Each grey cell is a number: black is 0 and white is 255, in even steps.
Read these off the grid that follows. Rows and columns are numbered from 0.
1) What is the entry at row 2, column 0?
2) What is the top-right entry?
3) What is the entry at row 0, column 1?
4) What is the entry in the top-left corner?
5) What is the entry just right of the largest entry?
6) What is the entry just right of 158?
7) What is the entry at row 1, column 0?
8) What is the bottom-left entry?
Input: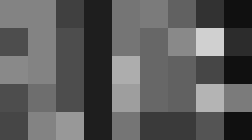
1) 137
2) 16
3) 131
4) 131
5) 44
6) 103
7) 77
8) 70

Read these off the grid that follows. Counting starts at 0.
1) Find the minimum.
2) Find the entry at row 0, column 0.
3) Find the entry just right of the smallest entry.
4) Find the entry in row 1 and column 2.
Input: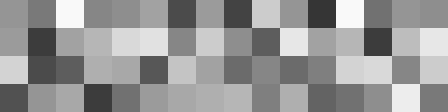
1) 53
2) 149
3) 249
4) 162
